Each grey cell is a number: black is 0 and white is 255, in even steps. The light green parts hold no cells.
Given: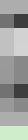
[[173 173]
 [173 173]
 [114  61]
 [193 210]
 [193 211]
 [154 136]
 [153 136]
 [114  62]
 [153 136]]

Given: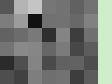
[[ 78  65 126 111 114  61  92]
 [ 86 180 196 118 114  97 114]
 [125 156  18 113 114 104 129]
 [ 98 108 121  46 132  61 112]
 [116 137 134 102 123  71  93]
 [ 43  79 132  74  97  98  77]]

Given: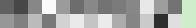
[[151 128 187 120 210 234 196 235 172 133 202  46 223]
 [ 97  71 135 250 155 109 136 115 123 135 232 158 115]]

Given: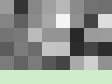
[[123  99 123  87  68 170 207 144]
 [155  52 135 161 183 139 114 111]
 [132  96 140 168 244 144  68 221]
 [116 121 186 148 148  40 155 156]
 [ 92 124 109 196 193  44  69  44]]

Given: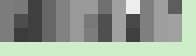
[[124  60  63 102 130 153 124  79 160  63 127 158 161]
 [124 121  63 102 130 153 154 112 160 237 127 158  93]
 [124  77  63 102 130 153 120  79 160  72 127 158 161]]

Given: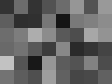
[[115  93  79 158  97  70  73  97]
 [ 51 108  51  82 108 150  83 153]
 [ 94  46  48 119  21 121 128 140]
 [109 125 173 140  89  77 167 147]
 [105 115  88  60 136  42  53  68]
 [194  85  24 150  92  83 130  76]]

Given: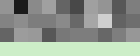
[[100 156 153  87 120 125 125 103 126 151]
 [148  26 138 160 100  72 160 148  87 126]
 [131 141 125 125 138 104 166 207  99 110]]
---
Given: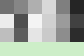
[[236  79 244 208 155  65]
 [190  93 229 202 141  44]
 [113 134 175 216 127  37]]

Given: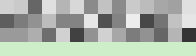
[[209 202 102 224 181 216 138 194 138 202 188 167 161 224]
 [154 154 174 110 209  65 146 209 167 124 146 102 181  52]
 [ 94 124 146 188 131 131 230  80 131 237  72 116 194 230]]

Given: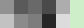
[[194 139 125  38 220]
 [146  90 105  74 173]]

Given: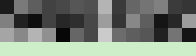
[[165 136 180 144   7 102  72 203 108  94  86  33 116  21]
 [128  33  14  66  39  46  72 157  53 136  94  21  39 157]
 [ 27 122  94  66  72  86  80 180  59 102 116 128  59  53]]

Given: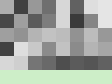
[[215 207 117 105  78  91  85  97]
 [174  65 152 111 215  97 222 229]
 [159 146 180 194 188 146 188 152]
 [ 72 159  91 125 215  58 133 229]
 [ 65 222 200 139 194 139 180 166]]

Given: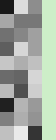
[[198 174 192]
 [192 234  52]
 [186  79 206]
 [167 119 119]
 [127 174 147]
 [113 134 160]
 [107 101 214]
 [ 94 214 160]
 [ 32 180 153]
 [ 25 220 141]]

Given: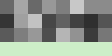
[[105 166 105 152 126 200 139 139]
 [ 90 126 152  78 181 146  59 119]
 [ 53 160 194  71  98  65  47  84]]
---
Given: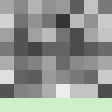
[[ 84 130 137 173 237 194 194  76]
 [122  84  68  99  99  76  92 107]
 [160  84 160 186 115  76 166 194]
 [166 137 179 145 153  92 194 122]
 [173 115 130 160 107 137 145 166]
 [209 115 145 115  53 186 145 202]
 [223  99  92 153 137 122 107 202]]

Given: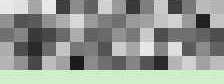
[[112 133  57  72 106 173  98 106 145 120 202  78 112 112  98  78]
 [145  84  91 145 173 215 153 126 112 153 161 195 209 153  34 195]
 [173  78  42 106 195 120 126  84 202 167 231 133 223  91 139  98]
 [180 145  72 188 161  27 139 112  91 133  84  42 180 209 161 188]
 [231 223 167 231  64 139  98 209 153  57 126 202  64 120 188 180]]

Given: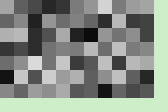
[[ 19 198  81 205 156 176  95 142 191  95  39]
 [ 53  73  45 115 129 123 184 109 191 123 135]
 [101 135  33 149 109 129 101  45 184  59  66]
 [109 142 218 115 198  59  87 191  59 184 170]
 [135 101 156 142 170  87  95  19 101  73  87]
 [164  95  73  39  53 123 149 211 123 156 164]
 [176 184  45  81 170  33  11 149 115 142  66]]

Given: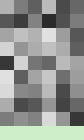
[[ 55 211 117 103 186 164]
 [ 87  61 130  43  80 124]
 [124 143 130 217 149  55]
 [164 192 178 224 157  87]
 [172  74  87 149  67 103]
 [178 124  95 186  74 103]
 [211 149 172 192 172  95]
 [217 136 130 186  74 143]
 [224  95 164 198 111 157]]

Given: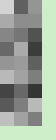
[[ 68 104  53]
 [ 89 126 185]
 [104 170  60]
 [134 118  82]
 [149 155  96]
 [170 141 141]
 [185 162 126]
 [191 162 126]
 [211  96 149]]

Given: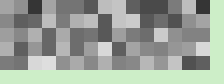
[[123 116 216 222 144 170 136 176 130 136 183 150 196  81  95]
 [136  95 103 189 123 176 189  88 196 203  88 109  81 144 164]
 [158 136 176 103 170 109 116  88 158 123 109 203 144 130 130]
 [164 144  53 164 116 116  88 189 196  95  74  74 123 189  53]
 [176  95 150 103 183 109 158 216  95 164 136 130 150 158 216]]

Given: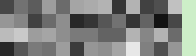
[[ 40  86 122 114 157  59 150 142 165 231 128  79 150]
 [ 71 114  92 157 107 165 171 179  53 179  65  79 193]
 [150 134  65 107 142  40  53  86 114  53  99  19  71]
 [187 201 157 165 142 122 122  99  99 179 134 179 107]]

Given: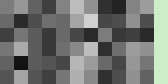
[[ 63 118  92  56 105  71  42 124  56  63  42]
 [ 84 164  84  63 118 176 137  48  78 144  98]
 [ 98  19  92  84  71 183 156 105  71 150 118]
 [105  42  78 111 105 164 208  71  78 144  78]
 [118 170  92  56 111 137 189  48 111 156 144]
 [124 150  98  63 131 189 144  48  35 131 156]]
